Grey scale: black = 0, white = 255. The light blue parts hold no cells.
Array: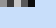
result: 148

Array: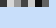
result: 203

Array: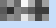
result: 230

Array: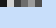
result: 155

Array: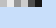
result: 204

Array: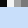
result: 163

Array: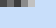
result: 139

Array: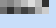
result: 204

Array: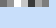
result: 198

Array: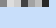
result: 206
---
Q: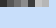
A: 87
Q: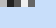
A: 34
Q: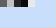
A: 194
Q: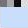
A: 168
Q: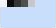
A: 11
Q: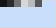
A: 44
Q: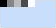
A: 134
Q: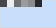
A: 237
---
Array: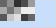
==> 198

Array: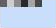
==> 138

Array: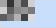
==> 123

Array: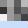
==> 241

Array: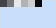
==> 233

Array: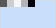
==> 206
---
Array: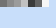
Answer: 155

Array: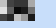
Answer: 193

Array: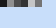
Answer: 77

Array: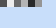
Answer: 106

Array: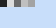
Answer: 106

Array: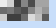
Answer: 62
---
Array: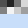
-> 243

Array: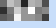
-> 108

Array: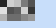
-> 109

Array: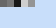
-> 119

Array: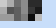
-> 155

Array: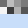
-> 61

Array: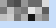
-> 204

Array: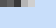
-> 98

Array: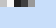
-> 247
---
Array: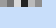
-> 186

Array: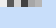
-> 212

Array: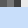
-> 119

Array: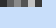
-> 138

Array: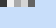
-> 212

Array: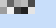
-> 228

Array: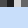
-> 102

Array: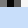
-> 123

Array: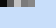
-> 135
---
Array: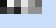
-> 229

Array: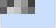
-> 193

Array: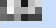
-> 231

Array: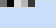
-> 182

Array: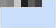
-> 142

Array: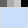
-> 172

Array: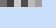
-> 186

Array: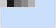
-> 177

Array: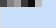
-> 159
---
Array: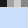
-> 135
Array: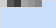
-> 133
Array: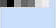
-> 237
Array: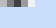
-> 241
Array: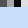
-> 223
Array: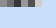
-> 206
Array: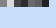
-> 33
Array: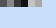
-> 167
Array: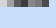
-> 75
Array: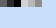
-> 140
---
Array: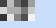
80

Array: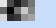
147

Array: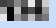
92

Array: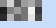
226

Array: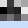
71

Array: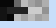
162
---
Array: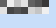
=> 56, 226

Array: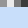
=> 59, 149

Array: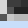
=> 47, 85

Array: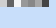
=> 68, 207

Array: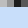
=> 88, 189

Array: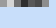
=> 141, 155

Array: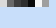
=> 159, 218

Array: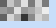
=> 123, 98

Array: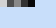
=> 7, 210
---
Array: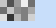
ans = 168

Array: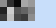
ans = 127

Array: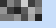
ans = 133

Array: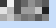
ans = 31

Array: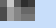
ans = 103

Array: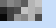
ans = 167

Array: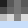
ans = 103

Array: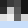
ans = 21

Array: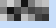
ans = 96

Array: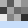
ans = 120
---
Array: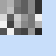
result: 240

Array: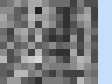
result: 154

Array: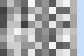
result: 149

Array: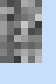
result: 100

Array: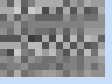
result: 113

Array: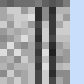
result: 167
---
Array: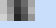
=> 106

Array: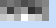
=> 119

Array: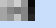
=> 149

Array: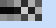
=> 174

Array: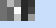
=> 40

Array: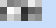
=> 236

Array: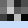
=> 35
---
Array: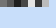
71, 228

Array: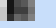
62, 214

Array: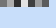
227, 227

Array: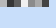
240, 240

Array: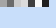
219, 249

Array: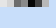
139, 229

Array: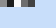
249, 249

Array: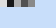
175, 221

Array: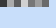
209, 209
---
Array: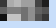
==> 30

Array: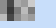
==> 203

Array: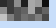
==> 15

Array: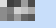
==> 75

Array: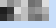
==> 220

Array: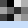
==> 177
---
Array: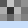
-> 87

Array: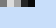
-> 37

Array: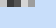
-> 84

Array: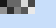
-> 47

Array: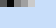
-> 88

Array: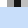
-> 162
